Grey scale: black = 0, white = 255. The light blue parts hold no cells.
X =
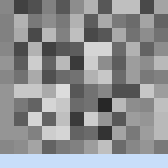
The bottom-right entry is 121
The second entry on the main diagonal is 178
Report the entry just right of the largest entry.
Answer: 87
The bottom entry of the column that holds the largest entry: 121
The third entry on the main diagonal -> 73
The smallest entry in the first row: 65
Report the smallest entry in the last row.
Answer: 99
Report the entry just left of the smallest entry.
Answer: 114
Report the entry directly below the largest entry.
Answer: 199
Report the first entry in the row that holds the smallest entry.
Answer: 149
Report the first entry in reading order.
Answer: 135
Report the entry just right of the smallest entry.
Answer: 185
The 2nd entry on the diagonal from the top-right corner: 164
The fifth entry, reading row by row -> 87
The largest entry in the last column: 191
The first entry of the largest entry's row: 149
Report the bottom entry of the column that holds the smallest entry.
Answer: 191
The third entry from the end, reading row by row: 135
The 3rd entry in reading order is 80
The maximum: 220
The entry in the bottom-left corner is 135
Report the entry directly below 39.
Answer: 149
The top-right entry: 164
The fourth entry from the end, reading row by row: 107
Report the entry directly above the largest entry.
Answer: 107
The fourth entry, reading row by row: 129
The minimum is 39

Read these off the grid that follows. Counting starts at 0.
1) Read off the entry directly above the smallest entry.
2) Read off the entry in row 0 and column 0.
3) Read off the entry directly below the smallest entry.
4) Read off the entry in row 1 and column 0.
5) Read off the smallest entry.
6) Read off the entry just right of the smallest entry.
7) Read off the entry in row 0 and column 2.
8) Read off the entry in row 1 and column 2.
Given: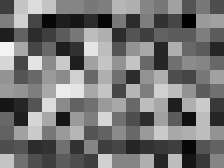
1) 84
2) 62
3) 92
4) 126
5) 1
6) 154
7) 220
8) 70

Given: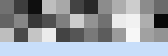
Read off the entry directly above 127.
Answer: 168
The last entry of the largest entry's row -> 147
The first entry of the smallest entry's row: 99
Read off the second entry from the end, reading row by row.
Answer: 161
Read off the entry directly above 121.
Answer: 147
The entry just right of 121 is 92
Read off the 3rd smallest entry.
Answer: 40
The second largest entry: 241
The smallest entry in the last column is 9
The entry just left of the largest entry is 155
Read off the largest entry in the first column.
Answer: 190

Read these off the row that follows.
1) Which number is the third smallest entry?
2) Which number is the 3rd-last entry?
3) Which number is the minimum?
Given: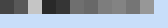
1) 68
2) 131
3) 41

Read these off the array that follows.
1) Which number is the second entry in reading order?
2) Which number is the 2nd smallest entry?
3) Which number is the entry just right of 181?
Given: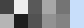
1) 237
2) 66
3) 30
